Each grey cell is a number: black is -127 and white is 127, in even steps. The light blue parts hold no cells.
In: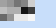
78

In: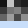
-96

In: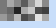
9

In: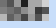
81

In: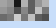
50

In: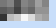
4

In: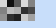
2
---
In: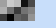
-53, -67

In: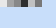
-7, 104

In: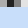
99, 45

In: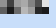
98, -33

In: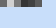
-36, -21

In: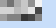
115, 31

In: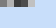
64, -3

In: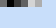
45, -14

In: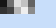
-28, -76

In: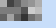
46, -29
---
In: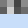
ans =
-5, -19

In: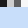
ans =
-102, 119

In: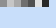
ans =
15, -88

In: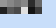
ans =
22, -68

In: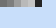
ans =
-15, -90

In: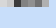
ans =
87, 48

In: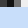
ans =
-66, 111

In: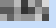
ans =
5, -53

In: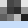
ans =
90, -96
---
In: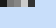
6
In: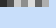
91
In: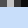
68
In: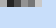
19
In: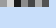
-57
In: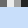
108
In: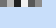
113
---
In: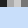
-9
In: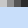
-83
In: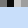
30
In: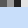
99
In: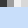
88
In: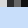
-110
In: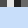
-23
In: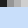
79
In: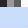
122
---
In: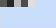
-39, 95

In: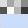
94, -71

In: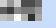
78, 38

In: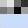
72, 30

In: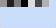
22, 49

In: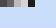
-54, -99

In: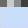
-20, -65

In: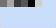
-13, 79
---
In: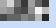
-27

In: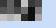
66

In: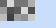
30

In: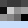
-23

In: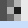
50

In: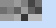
44

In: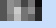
60

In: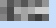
-10
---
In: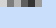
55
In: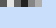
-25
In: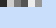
-4
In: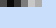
-77
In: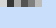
44
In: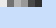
54
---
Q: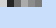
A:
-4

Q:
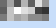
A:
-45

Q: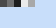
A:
-15

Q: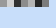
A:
-4

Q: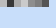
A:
-1

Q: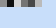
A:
-11

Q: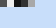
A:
-46

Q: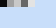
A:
33
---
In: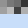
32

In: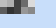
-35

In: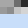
25

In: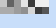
43

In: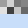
97

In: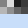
54

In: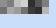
-14

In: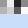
53

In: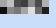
-112

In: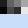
-123
